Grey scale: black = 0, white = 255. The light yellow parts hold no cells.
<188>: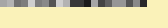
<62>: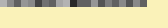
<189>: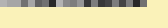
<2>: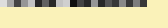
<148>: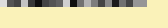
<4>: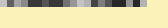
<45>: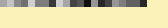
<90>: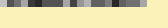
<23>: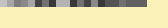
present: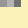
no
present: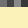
yes
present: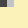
yes
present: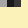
no
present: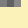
yes
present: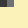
yes
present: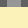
no

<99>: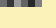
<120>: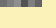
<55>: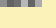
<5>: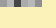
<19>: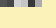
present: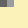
no
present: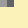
yes

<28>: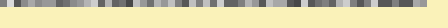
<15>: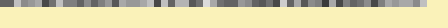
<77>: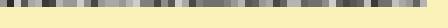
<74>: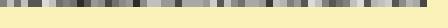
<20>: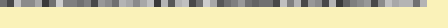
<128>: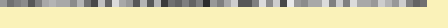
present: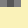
yes
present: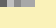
no
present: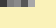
no
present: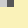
yes
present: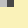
yes

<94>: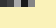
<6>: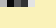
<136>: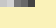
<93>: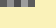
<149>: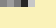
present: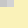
yes
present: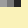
yes
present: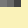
yes

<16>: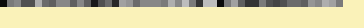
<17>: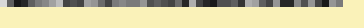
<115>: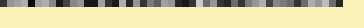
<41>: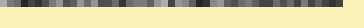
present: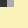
yes
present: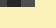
no
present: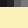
yes
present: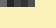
yes
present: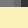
no
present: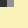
yes
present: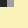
yes

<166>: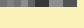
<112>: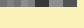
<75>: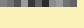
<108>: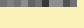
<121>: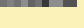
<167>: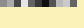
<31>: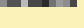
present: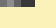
yes
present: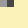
no
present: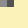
yes
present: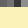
yes
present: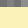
yes
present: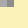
no
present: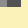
yes

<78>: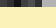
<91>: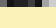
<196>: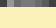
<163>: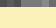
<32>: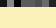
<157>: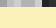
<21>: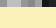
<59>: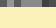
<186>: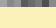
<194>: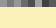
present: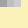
yes
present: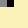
yes
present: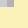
yes
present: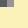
yes
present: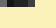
yes

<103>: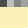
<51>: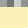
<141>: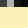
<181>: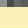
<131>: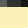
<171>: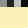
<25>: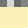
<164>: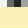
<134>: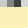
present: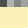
no
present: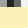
no
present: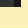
yes
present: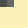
yes
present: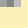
no
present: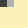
yes
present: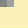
yes

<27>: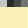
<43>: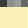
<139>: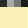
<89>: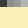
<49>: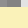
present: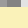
no
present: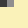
yes
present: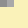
no
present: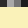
yes
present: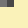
no

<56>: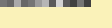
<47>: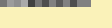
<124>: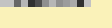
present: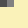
yes
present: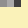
yes
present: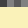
no
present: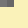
yes
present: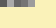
no
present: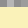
yes

